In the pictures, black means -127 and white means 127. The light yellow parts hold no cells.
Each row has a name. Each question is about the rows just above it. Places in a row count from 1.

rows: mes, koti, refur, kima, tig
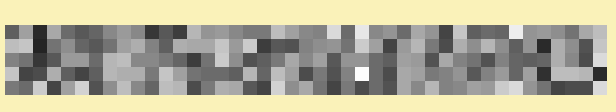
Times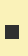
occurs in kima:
1
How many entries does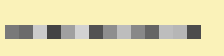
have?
14
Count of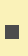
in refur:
1
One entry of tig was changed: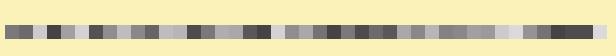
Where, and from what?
28, [-45]
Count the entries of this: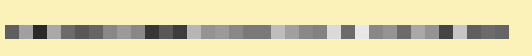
36

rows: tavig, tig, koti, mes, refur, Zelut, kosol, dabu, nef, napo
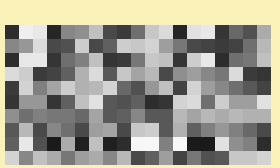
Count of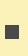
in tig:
3
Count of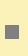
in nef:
2
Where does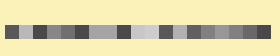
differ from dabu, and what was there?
7, [30]
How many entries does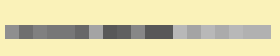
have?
19
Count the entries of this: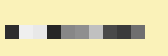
10

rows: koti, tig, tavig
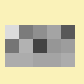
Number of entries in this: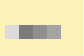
4
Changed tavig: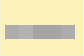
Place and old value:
2, [44]
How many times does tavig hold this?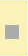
3
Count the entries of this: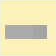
3
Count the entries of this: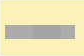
5
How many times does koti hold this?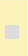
1
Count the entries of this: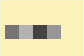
4

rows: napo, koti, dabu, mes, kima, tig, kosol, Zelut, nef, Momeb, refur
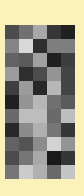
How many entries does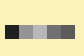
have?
5
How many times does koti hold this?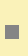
1
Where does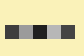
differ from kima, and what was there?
3, [-87]
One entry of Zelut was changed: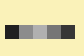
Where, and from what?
1, [-87]
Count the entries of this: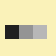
3

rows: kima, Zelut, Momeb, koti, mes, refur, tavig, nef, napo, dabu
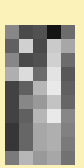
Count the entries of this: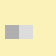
2
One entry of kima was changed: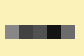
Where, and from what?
2, [-53]
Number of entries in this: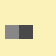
2

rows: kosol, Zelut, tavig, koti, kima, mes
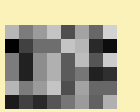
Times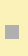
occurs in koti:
1
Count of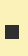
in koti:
1
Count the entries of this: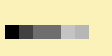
6
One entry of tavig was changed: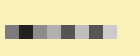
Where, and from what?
5, [-36]

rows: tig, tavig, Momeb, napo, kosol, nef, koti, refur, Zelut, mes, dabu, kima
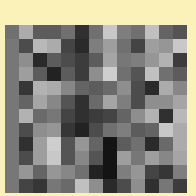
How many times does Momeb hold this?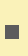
2
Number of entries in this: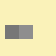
2
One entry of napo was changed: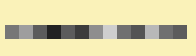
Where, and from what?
11, [64]
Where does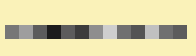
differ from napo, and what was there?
4, [-93]
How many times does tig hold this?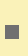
4
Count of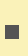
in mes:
2

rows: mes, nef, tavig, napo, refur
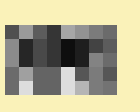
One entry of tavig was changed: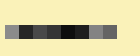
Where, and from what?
8, [-20]
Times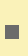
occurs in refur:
1

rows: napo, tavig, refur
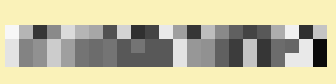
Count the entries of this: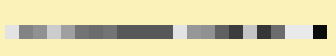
23
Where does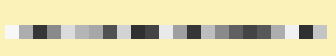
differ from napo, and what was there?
2, [53]
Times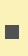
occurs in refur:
0
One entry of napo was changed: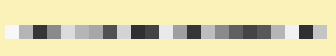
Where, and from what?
20, [45]
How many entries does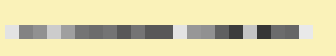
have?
22
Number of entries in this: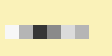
6
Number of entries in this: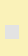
1

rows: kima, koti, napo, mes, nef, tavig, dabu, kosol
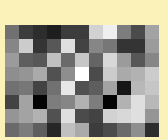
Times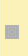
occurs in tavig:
2
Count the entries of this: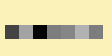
7
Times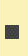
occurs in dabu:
1
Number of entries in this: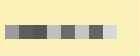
8
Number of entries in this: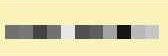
11
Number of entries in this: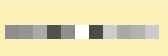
11

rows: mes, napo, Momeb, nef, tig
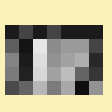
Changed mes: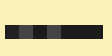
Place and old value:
1, [-100]
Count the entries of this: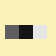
3
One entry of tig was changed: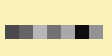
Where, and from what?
4, [-4]
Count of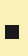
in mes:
5
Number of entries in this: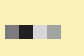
4
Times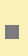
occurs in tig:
1
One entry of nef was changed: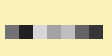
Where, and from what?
1, [-4]

